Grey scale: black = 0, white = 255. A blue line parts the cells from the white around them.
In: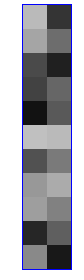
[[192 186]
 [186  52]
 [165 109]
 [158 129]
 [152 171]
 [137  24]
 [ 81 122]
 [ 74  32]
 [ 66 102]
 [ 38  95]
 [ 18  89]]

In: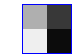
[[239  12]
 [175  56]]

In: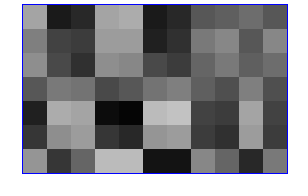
[[164  26  40 164 172  26  40  87  95 109  87]
 [149  54 101 187 187  19  19 135 101  40 121]
 [142  73  48 142 135  73  60 101 121  95 109]
 [127  66  60 156 156  32  48 121 135  87 135]
 [ 87 121 115  73  87 115 127  95  79 127  79]
 [ 54 142 156  54  40 149 156  60  48 156  60]
 [ 32 172 164  12   5 187 194  66  60 164  66]]

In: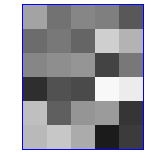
[[191  95 149 155  53]
 [185 199 171  27  59]
 [163 114 134 127  88]
 [134 142 149  67 120]
 [108 120 101 207 179]
 [ 46  81  74 248 236]]

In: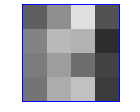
[[131 185 178  46]
 [124 157 109  66]
 [116 172 193  59]
 [ 95 143 224  82]]

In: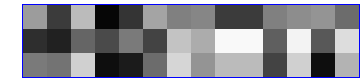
[[156  59 187   6  52 164 128 134  59  59 128 141 148 108]
 [122 115 208  14  27 108 214 148 187 187  67 208  14 179]
 [ 46  33 101  74 122  67 195 172 249 249  95 243  88 221]]

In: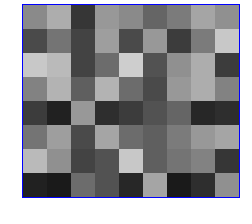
[[200 186  67 108 206  82 144 173  60]
 [186 144  67  82 200  95 116 130  54]
 [138 173  54 152 138 101 123 165 144]
 [130 179  95 179 108  74 152 173 130]
 [116 158  74 165 108  95 123 152 165]
 [ 74 116  67 158  74 152  60 123 200]
 [ 60  33 152  46  60  82 101  39  46]
 [ 33  26 108  82  39 165  26  46 144]]

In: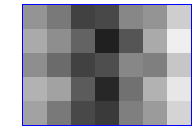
[[178 162  91  39 113 178 231]
 [170 142  99  32  85 170 239]
 [162 121  72  58 127 155 212]
 [148 121  65  72 135 148 206]
 [142 107  65  78 135 127 198]]
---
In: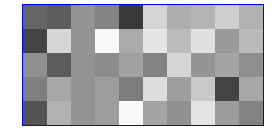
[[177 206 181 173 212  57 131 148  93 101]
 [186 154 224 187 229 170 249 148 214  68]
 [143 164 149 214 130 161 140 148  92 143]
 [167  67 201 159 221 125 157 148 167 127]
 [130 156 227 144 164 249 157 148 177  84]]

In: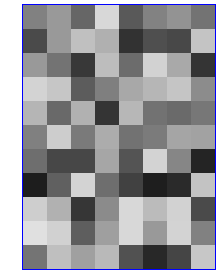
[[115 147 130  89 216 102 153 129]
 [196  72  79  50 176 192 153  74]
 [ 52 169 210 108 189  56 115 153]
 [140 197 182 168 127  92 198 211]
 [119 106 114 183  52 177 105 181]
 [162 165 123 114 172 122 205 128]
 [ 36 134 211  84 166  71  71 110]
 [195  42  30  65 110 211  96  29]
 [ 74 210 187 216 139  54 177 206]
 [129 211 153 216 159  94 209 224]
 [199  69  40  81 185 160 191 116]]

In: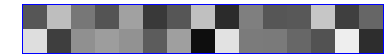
[[102  63 198  88  86 127  43 192  86  57 161  84 119 190  86]
 [ 45 238  82 103 122 123 226  14 159  92 146 157 144  62 222]]

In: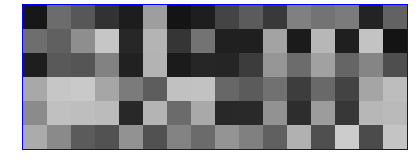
[[ 98  35 123 115 128  57  91  68  30  20 158  29  50  87 108  23]
 [ 20 195  31 183  27 163  31  32 115  53 180  39 198 142  96 110]
 [ 78 133 101 161 108 150  60  37  38  27 179  33 130  85  89  30]
 [189 165  67 105  61 113  91 103 194 193  93 123 166 201 198 168]
 [186 183  55 156  45 146  41  40 169 107 180  40 187 190 192 139]
 [196  75 204  79 177  96 128 148 107 131  81 146  82  91 138 171]]

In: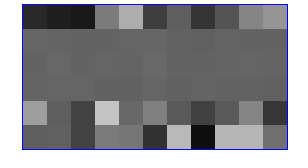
[[149 133  84  53  94  62 173 123  25  31  41]
 [ 99  99 100  96  98 102 101  99  99 100 102]
 [100 101 100  99  99 105 100 101  99 103  99]
 [ 97  98  98 100  97 101  97  97 101 101 100]
 [ 55 133  89  65  89 128 104 196  67  94 158]
 [112 182 182  15 185  50 118 122  66  96  94]]

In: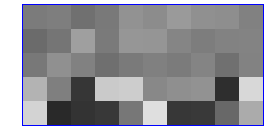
[[129 142 144 154 140 146 121 112 126 123]
 [131 130 125 133 149 150 122 159 117 107]
 [130 112 132 123 128 122 111 129 144 120]
 [216  46 146 143 136 205 202  54 127 179]
 [171 104  57  55 223 119  56  51  41 211]]
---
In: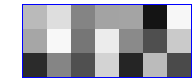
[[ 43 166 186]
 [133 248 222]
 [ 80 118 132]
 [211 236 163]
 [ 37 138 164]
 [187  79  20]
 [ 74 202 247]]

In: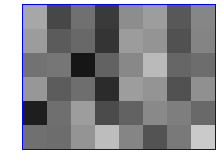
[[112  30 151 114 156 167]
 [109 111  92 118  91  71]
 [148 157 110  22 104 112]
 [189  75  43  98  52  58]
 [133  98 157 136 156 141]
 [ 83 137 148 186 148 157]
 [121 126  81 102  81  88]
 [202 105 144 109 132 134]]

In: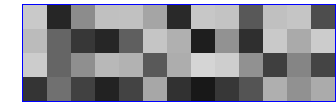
[[ 52 204 187 201]
 [112 101 101  38]
 [ 65 143  55 140]
 [ 34 184  38 192]
 [ 67 178  95 193]
 [167  89 197 165]
 [ 49 173 176  41]
 [ 24 213  30 199]
 [ 55 206 146 195]
 [ 84 145  47  88]
 [175  63 201 192]
 [145 133 170 197]
 [171  68 204  77]]

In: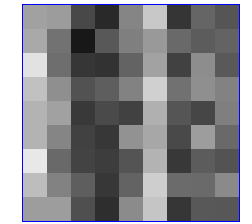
[[157 189 232 179 179 193 226 169 161]
 [157 130 105 133 161 143 110 114 156]
 [ 79  94  67  65  57  82  54  24  72]
 [ 46  55  61  55  74  94  50  88  41]
 [139  99  84 146  65 130  99 127 133]
 [197 206 179 167 176 208 162 153 200]
 [ 54 107  56  73  85 113  65 105  53]
 [ 88 106  92 157  70 143 141  92 101]
 [ 87 138  83 105 127 130  89  99  85]]

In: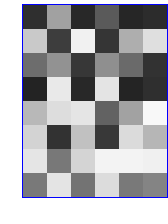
[[121 229 211 184  35 109 201  47]
 [228 120  50 221 233 146  61 161]
 [115 212 193 229  40  55 241  40]
 [220 243  56  98 228 143  53  90]
 [121 243 219 162  36 106 174  38]
 [132 240 182 248  47  50 223  44]]

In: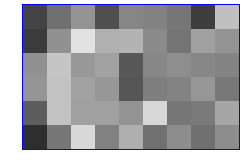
[[ 46  93 149 145  59  68]
 [119 194 194 197 145 112]
 [216 160 162 152 226 148]
 [129 160 151 162 176  79]
 [175 147  86  88 179 134]
 [113 215 127 135 138 130]
 [141 119 131 142 116 118]
 [112 122 151 135 160  61]
 [141 166 120 132 147 192]]
